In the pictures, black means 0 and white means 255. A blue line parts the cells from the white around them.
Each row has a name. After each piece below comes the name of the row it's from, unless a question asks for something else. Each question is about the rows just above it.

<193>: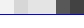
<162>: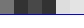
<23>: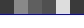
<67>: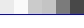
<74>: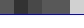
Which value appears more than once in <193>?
[228]
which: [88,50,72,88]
<74>
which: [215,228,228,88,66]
<193>
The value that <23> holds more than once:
[58]
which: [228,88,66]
<193>
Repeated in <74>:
[88]

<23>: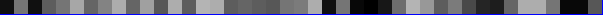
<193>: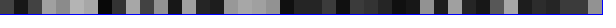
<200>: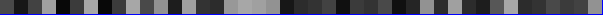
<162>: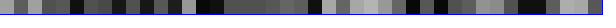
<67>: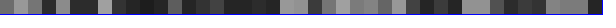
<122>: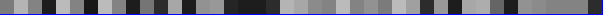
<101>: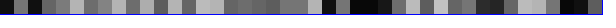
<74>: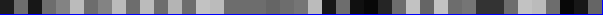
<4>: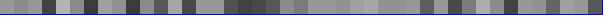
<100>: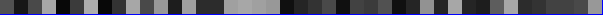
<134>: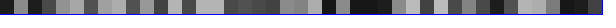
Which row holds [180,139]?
<4>
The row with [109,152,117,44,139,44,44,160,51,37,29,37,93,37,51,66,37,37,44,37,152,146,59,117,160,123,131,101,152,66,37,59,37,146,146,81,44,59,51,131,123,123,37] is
<67>
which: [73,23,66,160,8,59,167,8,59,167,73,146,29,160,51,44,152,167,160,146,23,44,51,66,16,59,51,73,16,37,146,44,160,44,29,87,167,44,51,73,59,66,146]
<200>
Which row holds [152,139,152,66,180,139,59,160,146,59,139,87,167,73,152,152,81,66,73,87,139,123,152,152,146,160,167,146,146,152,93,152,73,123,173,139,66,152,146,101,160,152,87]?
<4>
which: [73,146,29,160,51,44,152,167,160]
<200>
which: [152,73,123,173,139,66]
<4>
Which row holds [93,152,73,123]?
<4>

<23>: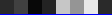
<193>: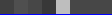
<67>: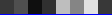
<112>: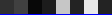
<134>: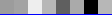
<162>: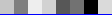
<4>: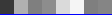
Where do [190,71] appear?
<193>
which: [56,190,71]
<193>
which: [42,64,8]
<23>
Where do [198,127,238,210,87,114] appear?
<162>
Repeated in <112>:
[35]
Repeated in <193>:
[71]
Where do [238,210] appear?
<162>

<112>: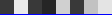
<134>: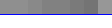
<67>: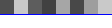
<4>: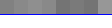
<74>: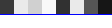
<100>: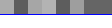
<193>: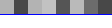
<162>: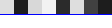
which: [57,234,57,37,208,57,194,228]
<112>
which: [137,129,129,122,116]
<134>

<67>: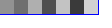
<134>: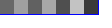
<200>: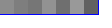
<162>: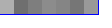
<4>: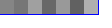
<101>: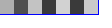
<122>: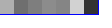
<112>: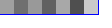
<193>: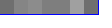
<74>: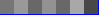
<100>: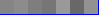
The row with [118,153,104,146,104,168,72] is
<74>
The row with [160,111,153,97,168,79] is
<112>

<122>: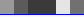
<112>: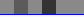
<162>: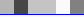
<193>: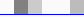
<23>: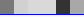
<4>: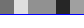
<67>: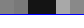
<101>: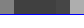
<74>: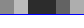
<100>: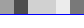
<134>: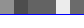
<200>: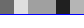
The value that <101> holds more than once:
[64]
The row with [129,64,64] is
<101>
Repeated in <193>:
[250]
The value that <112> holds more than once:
[137]
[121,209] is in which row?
<23>

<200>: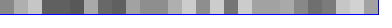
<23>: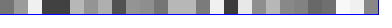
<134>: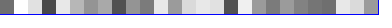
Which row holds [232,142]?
<23>
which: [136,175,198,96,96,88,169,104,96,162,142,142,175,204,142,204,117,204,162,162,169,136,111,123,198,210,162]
<200>
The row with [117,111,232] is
<134>
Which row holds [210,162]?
<200>
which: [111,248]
<23>
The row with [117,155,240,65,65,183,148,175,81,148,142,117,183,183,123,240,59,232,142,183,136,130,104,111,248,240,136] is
<23>
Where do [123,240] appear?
<23>

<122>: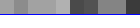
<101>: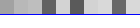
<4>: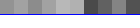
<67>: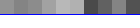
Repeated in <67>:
[132]
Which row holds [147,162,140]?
<4>
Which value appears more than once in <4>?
[162]
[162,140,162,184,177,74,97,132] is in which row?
<4>
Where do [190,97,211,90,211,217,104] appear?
<101>
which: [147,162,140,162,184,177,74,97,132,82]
<4>
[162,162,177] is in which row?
<122>

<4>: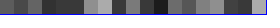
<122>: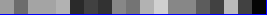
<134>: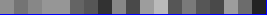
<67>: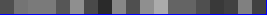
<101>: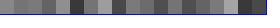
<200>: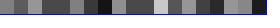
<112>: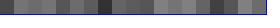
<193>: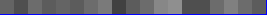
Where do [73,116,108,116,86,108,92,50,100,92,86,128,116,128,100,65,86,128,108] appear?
<112>
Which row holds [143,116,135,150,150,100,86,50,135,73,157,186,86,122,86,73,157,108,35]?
<134>
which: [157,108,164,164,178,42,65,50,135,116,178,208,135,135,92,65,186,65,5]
<122>

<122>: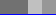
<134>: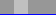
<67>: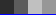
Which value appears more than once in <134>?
[151]
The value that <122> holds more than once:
[113]
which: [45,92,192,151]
<67>
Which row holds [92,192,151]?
<67>
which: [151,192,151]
<134>
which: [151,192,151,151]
<134>

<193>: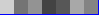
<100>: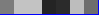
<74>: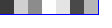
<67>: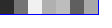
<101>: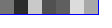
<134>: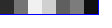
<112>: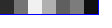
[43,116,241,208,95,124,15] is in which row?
<134>
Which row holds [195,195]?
<100>

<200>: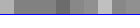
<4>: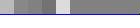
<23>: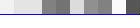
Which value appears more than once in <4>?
[129]
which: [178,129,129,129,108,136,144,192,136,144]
<200>
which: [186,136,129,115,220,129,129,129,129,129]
<4>
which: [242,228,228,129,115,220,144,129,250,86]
<23>
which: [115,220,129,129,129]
<4>
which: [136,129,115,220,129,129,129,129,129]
<4>

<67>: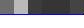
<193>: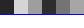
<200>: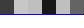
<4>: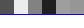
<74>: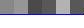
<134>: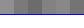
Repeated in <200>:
[191]
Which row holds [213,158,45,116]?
<193>
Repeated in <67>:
[53]

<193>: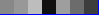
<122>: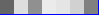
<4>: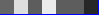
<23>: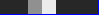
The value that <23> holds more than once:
[39]
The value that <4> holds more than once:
[93]
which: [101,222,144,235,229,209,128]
<122>
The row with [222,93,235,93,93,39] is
<4>
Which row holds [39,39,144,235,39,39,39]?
<23>

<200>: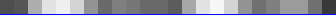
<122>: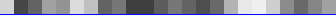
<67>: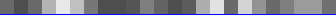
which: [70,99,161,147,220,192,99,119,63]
<122>
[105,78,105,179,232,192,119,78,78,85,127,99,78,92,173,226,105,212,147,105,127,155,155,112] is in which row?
<67>
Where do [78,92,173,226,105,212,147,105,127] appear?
<67>
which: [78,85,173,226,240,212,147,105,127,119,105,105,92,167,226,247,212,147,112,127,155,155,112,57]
<200>
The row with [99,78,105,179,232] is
<122>

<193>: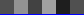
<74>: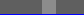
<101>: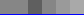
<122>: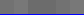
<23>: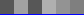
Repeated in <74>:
[95]
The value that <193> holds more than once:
[80]
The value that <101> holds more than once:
[134]
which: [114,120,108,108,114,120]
<122>

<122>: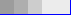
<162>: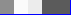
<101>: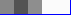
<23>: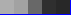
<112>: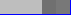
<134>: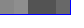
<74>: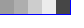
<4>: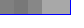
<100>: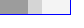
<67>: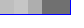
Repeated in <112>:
[190]
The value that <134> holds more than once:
[83]
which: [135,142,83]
<134>
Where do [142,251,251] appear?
<101>
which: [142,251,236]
<162>
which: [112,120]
<112>
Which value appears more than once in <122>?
[236]

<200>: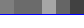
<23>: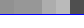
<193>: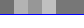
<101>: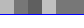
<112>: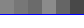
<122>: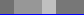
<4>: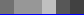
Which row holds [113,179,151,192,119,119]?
<193>
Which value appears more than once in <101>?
[119]

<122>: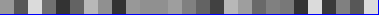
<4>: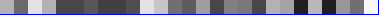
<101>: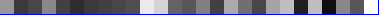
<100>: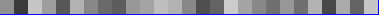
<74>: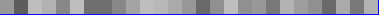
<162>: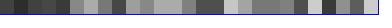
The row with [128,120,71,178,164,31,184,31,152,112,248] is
<4>
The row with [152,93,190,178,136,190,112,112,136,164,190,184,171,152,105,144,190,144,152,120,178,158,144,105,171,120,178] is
<74>
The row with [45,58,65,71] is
<101>
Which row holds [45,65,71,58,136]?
<162>
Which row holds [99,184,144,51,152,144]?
<122>

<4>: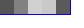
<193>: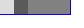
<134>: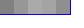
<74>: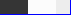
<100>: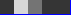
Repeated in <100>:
[53]
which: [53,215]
<100>
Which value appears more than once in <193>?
[129]
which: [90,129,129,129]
<193>
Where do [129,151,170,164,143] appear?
<134>
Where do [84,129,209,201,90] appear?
<4>
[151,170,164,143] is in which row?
<134>

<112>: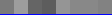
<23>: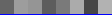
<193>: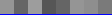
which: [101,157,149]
<23>
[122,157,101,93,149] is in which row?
<112>
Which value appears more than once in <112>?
[136]

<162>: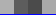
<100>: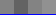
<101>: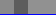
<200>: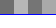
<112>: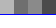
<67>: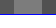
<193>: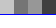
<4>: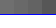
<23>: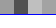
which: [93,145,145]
<101>
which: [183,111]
<112>

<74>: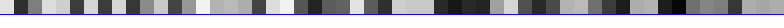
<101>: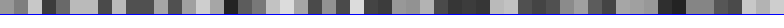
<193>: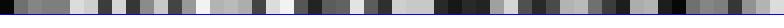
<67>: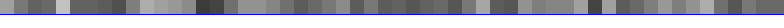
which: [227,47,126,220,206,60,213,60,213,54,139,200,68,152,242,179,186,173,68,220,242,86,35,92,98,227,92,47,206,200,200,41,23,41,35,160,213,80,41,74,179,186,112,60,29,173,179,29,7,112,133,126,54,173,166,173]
<74>
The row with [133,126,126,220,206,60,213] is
<193>
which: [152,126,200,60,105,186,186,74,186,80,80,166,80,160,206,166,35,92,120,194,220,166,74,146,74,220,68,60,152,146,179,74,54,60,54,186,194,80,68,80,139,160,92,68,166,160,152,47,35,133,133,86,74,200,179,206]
<101>

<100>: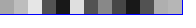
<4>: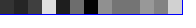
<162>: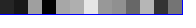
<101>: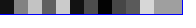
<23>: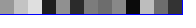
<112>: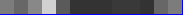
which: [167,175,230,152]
<162>
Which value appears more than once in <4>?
[116]
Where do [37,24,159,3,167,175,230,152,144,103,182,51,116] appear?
<162>
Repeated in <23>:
[109]
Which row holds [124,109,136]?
<23>

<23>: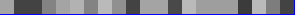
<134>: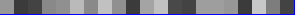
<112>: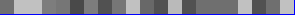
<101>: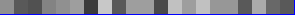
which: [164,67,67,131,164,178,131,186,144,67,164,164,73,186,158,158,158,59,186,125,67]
<23>
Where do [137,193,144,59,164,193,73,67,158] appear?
<134>
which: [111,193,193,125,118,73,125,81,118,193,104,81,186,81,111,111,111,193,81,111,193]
<112>
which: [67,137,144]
<134>

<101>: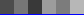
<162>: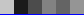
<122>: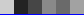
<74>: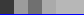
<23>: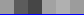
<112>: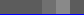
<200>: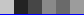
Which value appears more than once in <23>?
[156]
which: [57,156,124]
<101>
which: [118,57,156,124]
<101>
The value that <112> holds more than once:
[92]
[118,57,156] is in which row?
<101>
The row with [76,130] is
<162>
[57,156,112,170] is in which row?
<74>

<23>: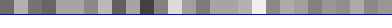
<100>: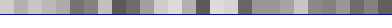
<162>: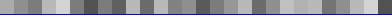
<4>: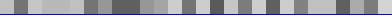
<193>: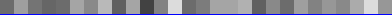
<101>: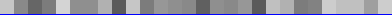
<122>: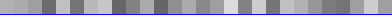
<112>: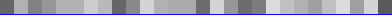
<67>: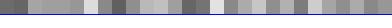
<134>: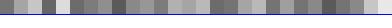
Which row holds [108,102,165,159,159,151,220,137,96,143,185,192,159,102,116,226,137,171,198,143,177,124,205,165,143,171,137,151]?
<67>
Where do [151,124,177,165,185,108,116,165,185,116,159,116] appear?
<134>
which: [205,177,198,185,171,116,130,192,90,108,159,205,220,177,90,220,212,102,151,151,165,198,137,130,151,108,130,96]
<100>
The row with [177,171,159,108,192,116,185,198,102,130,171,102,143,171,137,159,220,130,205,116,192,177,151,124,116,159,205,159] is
<122>
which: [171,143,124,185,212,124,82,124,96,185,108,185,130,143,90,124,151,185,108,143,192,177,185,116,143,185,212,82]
<162>
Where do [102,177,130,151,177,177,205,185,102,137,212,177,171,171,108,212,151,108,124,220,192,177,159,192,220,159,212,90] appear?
<112>

